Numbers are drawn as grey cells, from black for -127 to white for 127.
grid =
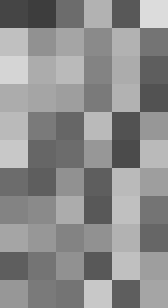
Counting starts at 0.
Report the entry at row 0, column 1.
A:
-66
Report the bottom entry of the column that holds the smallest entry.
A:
-5
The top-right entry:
92
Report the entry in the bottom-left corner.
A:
23
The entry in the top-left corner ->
-58
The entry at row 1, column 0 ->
64
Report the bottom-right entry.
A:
37
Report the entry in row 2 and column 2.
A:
58
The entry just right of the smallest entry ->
-19
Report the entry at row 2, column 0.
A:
85
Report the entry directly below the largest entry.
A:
-11
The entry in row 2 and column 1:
44
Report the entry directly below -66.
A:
17

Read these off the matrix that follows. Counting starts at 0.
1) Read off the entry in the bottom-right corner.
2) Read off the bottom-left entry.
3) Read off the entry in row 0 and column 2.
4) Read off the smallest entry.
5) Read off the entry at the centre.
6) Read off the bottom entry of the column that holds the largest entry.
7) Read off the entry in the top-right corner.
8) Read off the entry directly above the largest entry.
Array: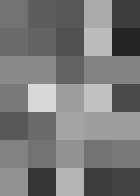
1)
-60
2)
17
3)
-40
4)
-90
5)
30
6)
-74
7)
-66
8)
10

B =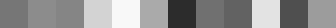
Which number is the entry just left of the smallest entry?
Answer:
42
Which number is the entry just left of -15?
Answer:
-83
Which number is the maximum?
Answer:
120

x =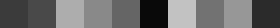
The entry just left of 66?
-118
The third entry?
45
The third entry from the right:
-13

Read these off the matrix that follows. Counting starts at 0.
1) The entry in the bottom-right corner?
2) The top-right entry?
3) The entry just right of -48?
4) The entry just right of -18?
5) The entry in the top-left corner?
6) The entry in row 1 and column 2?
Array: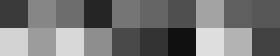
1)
-62
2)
-40
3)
35
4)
-90
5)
-69
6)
88
